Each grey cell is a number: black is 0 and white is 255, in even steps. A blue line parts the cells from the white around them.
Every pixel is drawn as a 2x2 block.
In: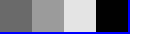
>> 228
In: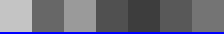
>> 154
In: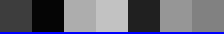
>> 173
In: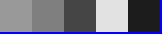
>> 69
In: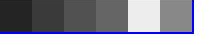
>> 81
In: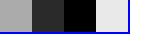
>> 0
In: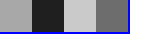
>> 202
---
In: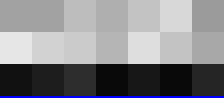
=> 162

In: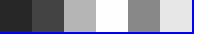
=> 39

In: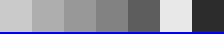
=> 202

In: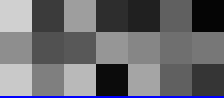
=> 208

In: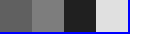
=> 96

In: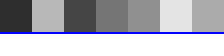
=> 46

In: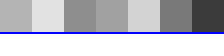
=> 180

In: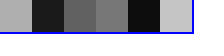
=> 175
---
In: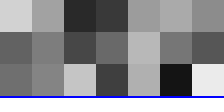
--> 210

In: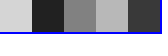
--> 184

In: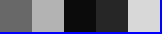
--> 179

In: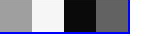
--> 159

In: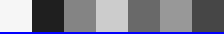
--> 204

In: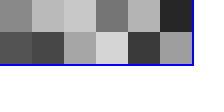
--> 200

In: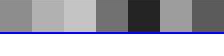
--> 177
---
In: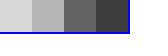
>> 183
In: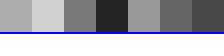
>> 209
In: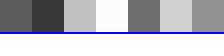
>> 57
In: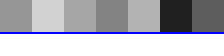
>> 210
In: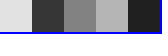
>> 54
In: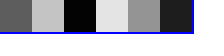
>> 196
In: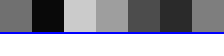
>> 9
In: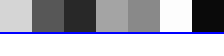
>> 87
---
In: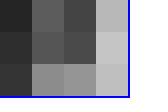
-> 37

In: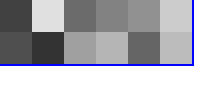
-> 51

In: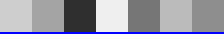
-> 47

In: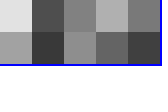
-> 57

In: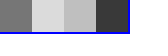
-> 57

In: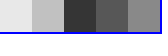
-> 53

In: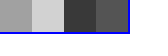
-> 57
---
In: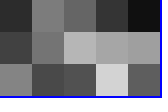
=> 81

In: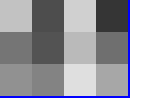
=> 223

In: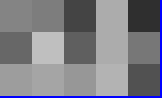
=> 151

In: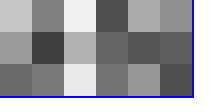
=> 234

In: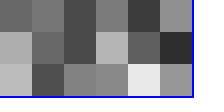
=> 130

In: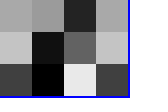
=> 233

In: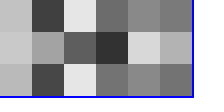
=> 230

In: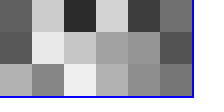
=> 240
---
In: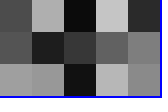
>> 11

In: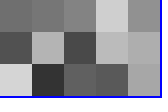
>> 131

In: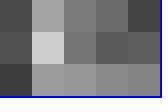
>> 123

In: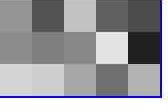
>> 194

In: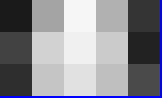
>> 246

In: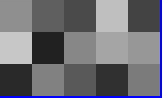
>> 74

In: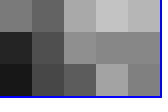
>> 169
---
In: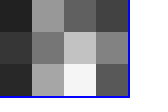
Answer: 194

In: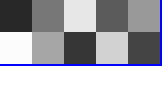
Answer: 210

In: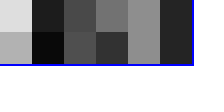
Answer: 142

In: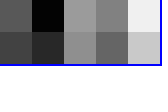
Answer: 101

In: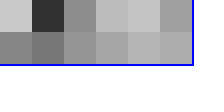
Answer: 181

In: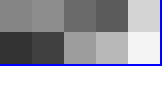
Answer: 184

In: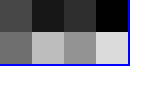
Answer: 147
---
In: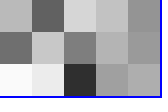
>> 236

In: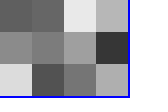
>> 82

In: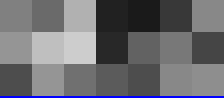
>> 149

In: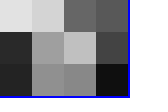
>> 144

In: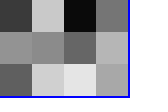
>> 208

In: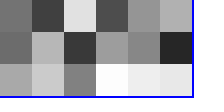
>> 203

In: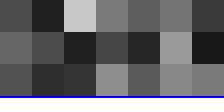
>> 46

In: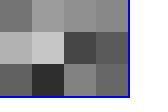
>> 46
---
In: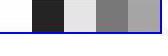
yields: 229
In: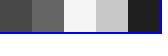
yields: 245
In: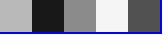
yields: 139
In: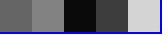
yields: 10
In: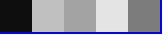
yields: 163
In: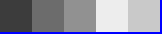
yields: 145
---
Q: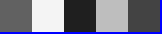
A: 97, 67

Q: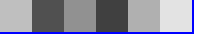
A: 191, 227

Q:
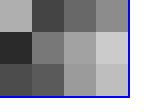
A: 175, 190

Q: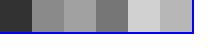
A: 50, 183

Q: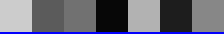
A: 204, 135

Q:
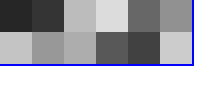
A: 38, 204

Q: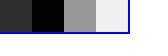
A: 46, 239
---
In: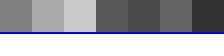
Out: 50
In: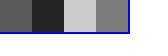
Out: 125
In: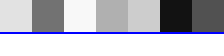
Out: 81
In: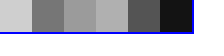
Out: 19
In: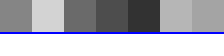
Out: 164
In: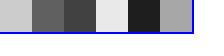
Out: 166
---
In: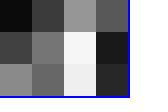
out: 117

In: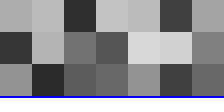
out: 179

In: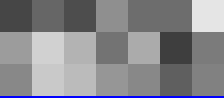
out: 209

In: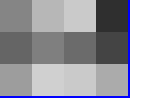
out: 127

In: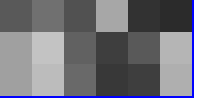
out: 195

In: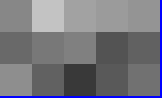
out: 120

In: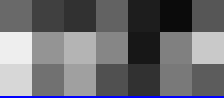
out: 148

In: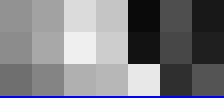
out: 168

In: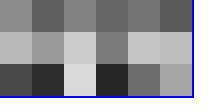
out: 153
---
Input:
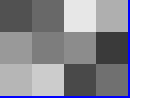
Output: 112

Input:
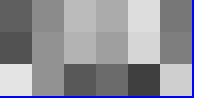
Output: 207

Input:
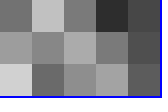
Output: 92

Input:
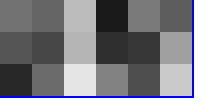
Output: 202

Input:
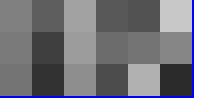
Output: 43

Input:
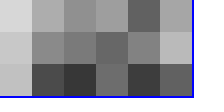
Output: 97
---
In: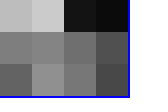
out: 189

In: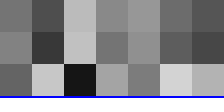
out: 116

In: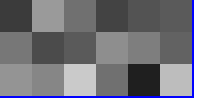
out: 59

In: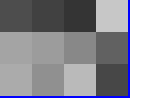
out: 77

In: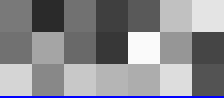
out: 121

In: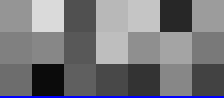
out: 149

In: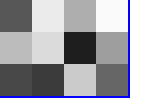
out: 87

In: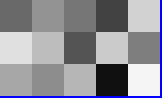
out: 105
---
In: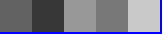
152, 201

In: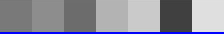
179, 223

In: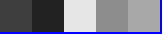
230, 230

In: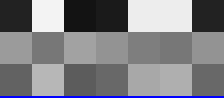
147, 243

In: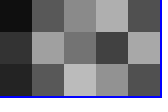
115, 187

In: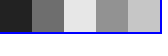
231, 231

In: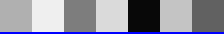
218, 239

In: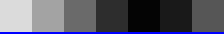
45, 219

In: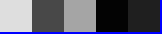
165, 222

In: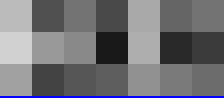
25, 209
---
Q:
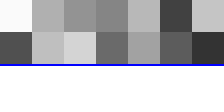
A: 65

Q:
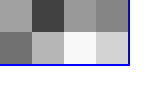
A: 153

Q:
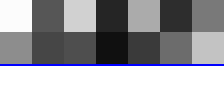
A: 45

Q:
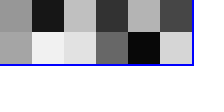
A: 180

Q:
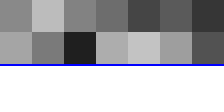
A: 90

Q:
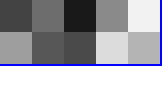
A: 138
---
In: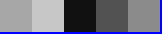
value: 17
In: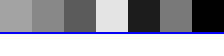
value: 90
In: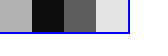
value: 93
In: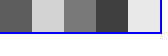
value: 120
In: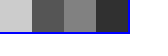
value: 129
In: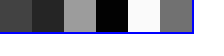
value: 156
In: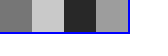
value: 40
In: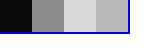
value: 215
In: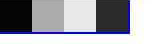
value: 233
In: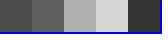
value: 176
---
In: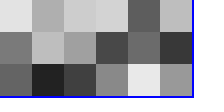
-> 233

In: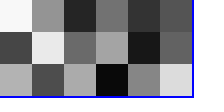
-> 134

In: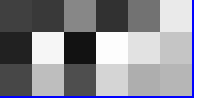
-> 174

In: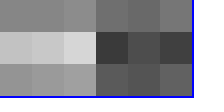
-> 84

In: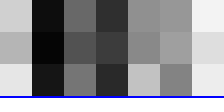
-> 131

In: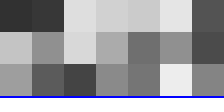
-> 237

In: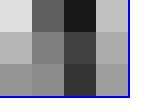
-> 52

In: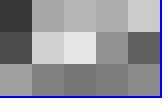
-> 124
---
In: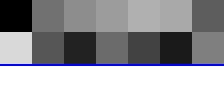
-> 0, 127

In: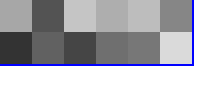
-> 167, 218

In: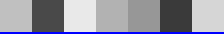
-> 192, 214

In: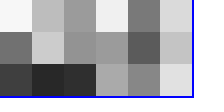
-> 247, 225

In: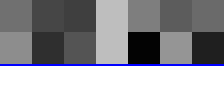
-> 112, 31

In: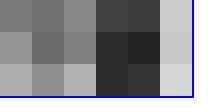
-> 121, 213
